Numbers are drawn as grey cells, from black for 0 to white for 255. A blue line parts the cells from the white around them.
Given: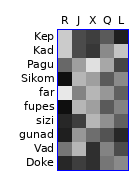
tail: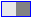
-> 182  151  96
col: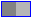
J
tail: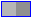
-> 96
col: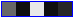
R
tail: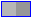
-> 96
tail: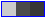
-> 138  196
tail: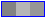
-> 96

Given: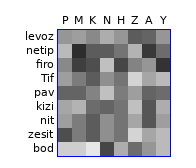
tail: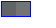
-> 192  86  173
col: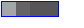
A
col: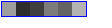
M
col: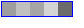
Z

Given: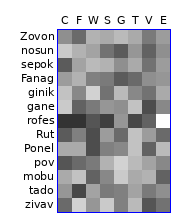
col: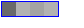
F
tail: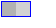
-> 186  163  136

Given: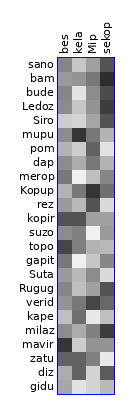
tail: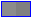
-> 240  154
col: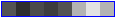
sekop
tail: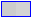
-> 166  83
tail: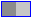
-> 148  61
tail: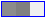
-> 154
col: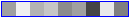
Mip

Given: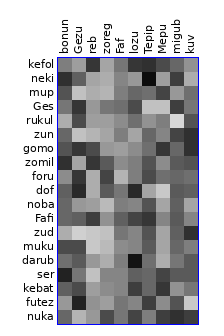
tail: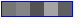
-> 48
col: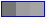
zoreg
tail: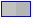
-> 165  126  165  103  133  68  48
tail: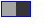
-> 90  140  126  83  140  90  83
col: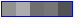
kuv
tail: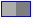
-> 19  111  173  118  90

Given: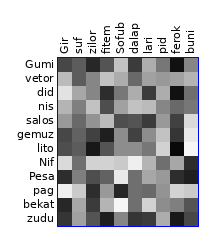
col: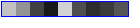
zilor
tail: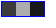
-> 71

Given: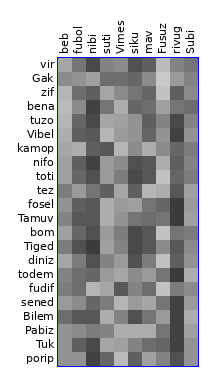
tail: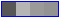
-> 102  147  66  147
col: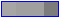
beb
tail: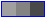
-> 87  139  87  139
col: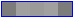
Subi
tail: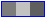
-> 147
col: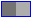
mav
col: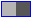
suti

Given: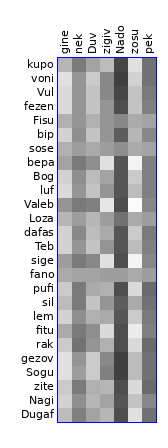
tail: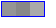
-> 163
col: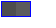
Nado
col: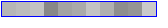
Duv
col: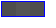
Nado
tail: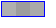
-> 157  142  170  163

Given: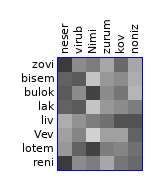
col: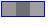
zurum
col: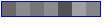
kov
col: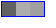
neser

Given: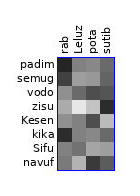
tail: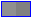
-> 78  187
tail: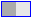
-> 195  44
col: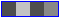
pota
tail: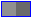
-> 78  85
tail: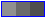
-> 85

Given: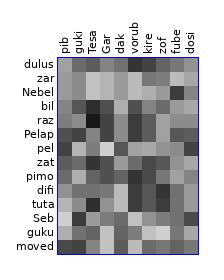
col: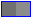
guki
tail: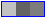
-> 193  207  119  167
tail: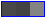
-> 193  92  187  107  119  99  119
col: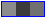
guki
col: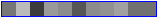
fube
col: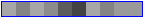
dosi

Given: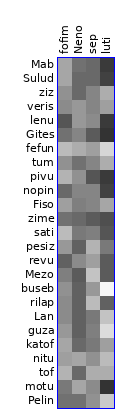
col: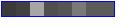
luti
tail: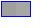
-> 145  187
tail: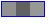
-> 246
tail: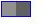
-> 152  246
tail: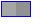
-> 187
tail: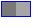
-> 139  51

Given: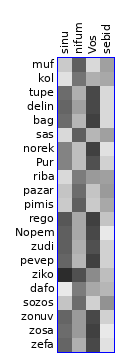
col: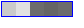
sinu
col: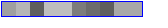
nifum
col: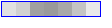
sebid

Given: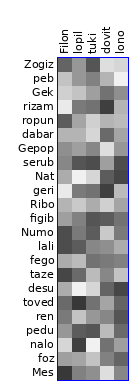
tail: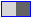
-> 70
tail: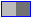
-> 122  129
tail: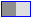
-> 135

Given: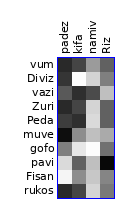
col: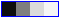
padez
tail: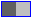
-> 8
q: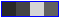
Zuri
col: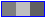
Riz
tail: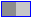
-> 133
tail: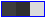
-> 97

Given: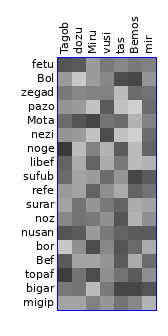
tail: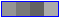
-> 163
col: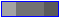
dozu
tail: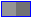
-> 135  178
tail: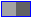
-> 143  171  99  115

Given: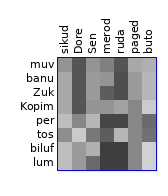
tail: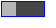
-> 135  106
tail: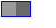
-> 62  62  135  209
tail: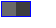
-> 62  135  209
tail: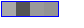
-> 78  154  182
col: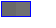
buto
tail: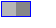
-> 113

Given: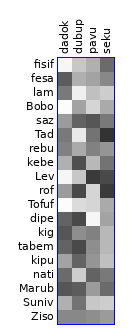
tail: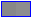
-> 155
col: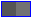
pavu
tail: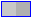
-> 107

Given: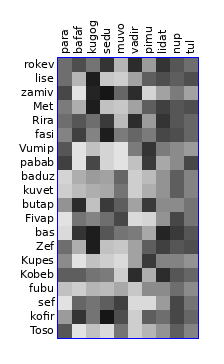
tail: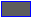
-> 116  123  206  44  174  44  86  102
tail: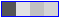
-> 226  123  52  123  139  155

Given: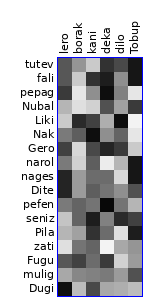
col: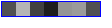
Tobup
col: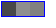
dilo
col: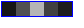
Tobup
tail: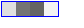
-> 168  149
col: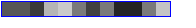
lero
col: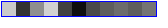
kani

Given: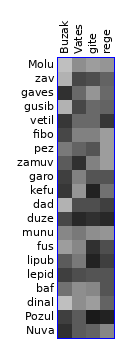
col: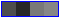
Vates
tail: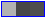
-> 99

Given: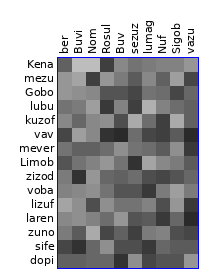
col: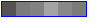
ber
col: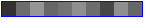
Rosul
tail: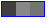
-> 123  130  130  150

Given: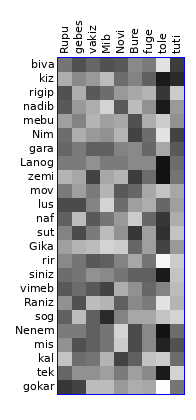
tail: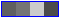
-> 137  34  81
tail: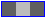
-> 42  131  167  167  195  211
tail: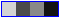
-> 109
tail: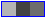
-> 226  67
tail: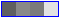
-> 180

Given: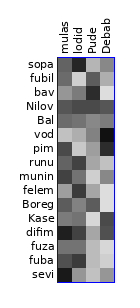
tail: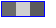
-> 174
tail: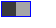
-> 221
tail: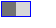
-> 74
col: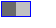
mulas
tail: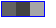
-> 193
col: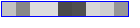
Debab

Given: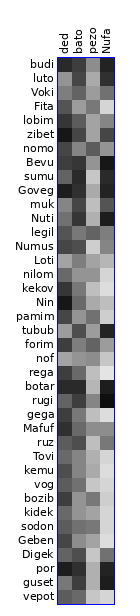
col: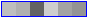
pezo
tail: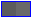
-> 198  213
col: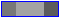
pezo
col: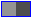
bato
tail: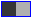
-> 29
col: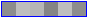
pezo
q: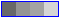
kidek

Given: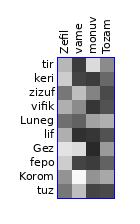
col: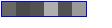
Tozam
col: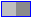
vame
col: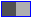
Tozam
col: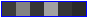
monuv
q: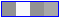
Korom
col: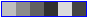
vame

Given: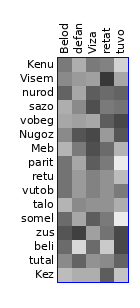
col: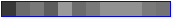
retat
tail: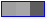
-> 72
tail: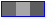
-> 122  235
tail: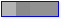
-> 174

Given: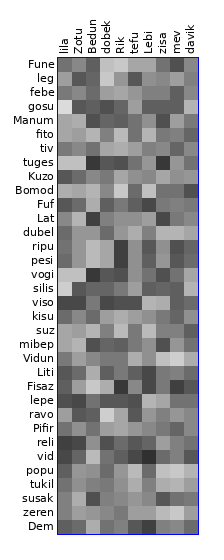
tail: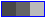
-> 114  95  72  48  107  128  87
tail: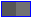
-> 121
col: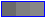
Lebi

